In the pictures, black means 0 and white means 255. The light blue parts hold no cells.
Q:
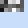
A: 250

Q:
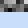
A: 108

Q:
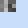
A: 191

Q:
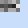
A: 172

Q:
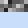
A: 125

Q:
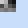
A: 117

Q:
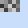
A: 159

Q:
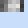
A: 197

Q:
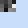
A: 16

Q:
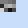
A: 86
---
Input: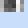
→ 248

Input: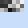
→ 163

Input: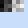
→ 133

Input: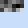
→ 107

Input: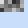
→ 70

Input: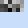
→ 179

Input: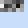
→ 60

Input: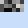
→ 155

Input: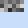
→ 100
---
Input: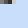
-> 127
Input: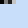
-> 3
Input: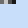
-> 109
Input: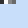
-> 48
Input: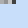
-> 174
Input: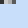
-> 51
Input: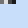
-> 115
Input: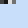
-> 67
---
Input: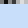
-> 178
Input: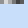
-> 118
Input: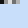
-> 222
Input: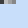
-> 191
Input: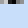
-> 3
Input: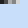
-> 174
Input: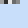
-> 231
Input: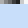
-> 34
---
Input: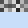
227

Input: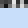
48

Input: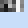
126

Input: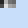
179

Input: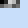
211

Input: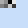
142

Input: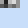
189

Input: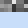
104

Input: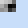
132

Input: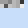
184
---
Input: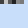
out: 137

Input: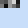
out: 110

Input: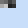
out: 32

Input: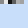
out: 175

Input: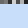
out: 178

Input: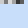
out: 53

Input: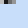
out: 110
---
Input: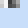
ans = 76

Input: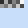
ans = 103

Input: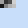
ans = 132

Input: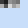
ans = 215

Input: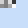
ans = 127

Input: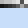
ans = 95

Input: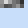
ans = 117

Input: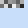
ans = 238

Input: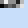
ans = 74

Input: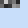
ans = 54
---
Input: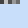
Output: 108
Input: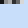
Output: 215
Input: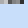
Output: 48
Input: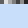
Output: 37
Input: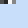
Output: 134
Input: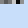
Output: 144
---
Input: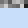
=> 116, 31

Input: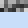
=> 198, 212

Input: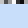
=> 196, 170

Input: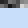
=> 36, 183

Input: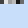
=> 66, 107

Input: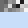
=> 108, 244

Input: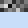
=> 82, 55

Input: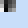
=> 150, 162
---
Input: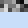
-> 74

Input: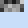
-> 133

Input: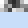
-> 69

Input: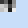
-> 28

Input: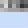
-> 159

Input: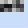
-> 78
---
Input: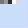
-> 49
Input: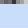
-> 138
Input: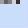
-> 128
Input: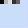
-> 220
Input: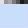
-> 84
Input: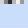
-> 183
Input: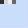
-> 213
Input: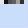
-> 96
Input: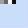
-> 103
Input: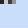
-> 202
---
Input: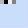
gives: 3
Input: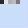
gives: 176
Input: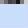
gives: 22
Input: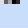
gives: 164
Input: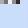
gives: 241
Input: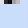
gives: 15
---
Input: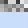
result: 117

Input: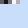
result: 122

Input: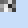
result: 243

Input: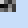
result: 84

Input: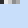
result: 203

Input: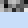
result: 122

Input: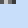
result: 204
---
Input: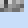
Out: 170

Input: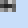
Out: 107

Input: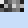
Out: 18

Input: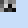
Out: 10

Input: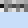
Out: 119

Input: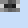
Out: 122

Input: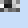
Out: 87

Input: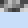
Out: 215

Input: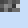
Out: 108
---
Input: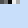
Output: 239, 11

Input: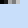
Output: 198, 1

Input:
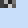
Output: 204, 33

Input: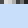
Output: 223, 35

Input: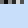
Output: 213, 10

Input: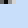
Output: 212, 7
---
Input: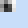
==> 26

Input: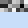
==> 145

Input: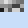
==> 65

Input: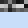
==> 216

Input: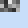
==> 145

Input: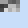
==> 189

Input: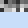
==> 103

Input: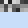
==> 114
